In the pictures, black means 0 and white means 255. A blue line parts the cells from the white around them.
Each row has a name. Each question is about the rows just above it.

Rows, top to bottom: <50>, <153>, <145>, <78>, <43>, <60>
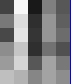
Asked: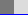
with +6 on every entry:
[126 226]
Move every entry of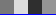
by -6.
[114 214  41 143]
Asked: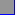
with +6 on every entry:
[155]

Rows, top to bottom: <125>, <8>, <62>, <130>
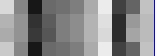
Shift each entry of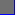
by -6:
[106]
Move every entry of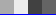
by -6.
[165 230  59  94]
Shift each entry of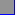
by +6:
[153]
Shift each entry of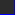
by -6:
[38]
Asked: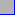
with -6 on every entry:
[173]
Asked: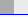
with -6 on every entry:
[165 230]

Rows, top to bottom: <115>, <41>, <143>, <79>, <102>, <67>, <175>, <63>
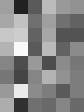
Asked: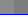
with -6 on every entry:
[133 119]
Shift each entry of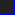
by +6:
[39]

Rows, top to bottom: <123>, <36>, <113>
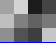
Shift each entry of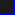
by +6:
[33]
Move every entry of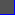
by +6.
[88]
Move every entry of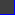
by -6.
[56]

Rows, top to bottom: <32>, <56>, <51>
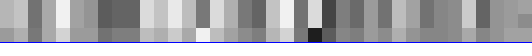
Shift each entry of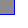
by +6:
[146]
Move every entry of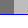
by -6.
[108 183]
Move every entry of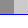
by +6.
[146 209]
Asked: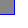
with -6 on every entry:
[128]
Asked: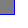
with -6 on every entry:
[120]
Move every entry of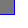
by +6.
[126]
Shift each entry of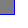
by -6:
[120]

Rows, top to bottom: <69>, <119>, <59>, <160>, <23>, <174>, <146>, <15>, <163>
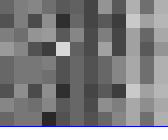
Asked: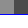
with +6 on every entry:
[148  81]
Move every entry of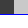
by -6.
[ 55 195]

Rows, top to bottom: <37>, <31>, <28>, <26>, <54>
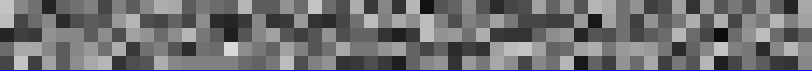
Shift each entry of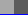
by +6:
[174  98]
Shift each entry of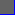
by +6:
[105]

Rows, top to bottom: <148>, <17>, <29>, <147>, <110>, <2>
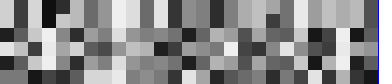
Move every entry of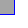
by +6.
[171]
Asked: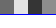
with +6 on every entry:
[113 233  59 147]
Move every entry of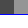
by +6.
[ 80 155]

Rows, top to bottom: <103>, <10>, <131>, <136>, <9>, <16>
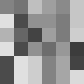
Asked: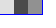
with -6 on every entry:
[218  69 139]
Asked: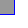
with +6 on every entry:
[158]
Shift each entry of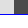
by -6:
[218  69]
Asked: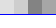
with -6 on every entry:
[218 200 125 160]
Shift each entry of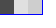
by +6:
[ 81 230 212]
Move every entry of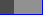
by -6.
[ 69 139 139]

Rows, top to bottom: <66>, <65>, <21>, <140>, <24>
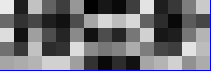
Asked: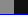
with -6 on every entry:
[132  11]
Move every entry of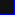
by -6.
[11]
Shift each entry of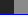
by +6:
[ 43 144]
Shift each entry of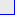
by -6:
[228]
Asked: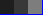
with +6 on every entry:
[ 36  62 131]
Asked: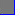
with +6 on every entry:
[125]

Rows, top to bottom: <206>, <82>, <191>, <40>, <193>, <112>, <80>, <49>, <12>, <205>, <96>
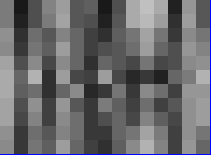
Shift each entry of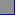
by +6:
[150]
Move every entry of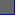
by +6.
[108]
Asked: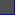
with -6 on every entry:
[73]

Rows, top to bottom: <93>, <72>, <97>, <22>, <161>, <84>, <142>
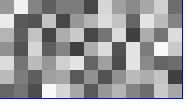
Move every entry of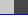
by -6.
[196  65]
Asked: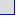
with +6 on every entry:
[226]
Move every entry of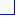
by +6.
[254]
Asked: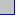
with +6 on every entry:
[201]

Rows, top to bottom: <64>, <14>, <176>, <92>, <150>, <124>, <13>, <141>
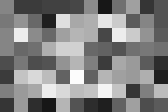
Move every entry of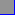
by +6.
[153]
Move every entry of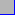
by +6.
[187]
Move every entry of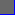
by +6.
[110]
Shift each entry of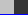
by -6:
[189  47]
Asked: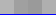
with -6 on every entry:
[175 154 148 169]
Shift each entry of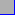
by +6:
[181]
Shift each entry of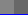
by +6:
[139 110]

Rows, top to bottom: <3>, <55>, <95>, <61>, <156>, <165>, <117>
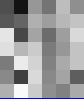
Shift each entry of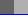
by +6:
[106 182]
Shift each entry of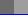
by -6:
[102 152]
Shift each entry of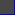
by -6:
[65]

